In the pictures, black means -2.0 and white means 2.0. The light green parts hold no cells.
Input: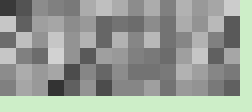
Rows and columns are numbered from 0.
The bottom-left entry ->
0.0
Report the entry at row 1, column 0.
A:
1.1
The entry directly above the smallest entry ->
0.6
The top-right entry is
1.2
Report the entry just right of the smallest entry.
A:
-0.5
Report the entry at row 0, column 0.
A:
-1.1
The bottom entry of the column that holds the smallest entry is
-1.2
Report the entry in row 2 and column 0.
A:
-0.3
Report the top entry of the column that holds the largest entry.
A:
0.0
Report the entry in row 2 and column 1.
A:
1.0
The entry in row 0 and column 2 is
0.2
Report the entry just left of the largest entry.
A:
-0.3
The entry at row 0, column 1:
-0.7
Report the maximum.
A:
1.3
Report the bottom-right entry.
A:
-0.5

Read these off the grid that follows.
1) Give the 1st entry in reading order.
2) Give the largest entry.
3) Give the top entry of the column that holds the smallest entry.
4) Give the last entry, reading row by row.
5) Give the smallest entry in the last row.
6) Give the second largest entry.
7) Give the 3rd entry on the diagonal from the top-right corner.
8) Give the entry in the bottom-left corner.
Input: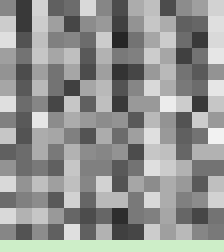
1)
0.1
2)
1.8
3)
-0.8
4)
-0.1
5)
-1.0
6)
1.7
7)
-0.3
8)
0.1

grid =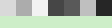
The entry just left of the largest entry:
0.7
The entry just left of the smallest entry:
1.0

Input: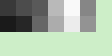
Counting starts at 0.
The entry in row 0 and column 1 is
-0.8
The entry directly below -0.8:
-1.4
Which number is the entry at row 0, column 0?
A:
-1.1
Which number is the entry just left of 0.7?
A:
-0.4

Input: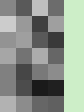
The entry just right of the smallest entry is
-1.5
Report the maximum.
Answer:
1.2
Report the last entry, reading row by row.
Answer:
-0.5
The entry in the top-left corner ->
0.1
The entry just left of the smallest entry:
-0.8
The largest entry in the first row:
1.0
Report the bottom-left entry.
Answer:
0.8
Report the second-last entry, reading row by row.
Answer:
-0.4

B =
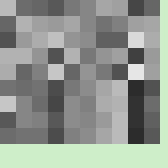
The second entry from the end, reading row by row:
-1.3
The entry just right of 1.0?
0.3
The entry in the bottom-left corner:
-0.3
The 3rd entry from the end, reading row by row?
0.9
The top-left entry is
0.9
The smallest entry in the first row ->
-0.9
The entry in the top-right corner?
-0.4
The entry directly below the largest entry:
-1.3
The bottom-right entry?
-0.6
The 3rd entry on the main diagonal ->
0.7
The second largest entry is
1.4
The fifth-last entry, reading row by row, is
0.2
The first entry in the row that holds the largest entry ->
0.7
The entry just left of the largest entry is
-0.7
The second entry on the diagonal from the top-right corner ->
0.5
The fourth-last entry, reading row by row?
0.6
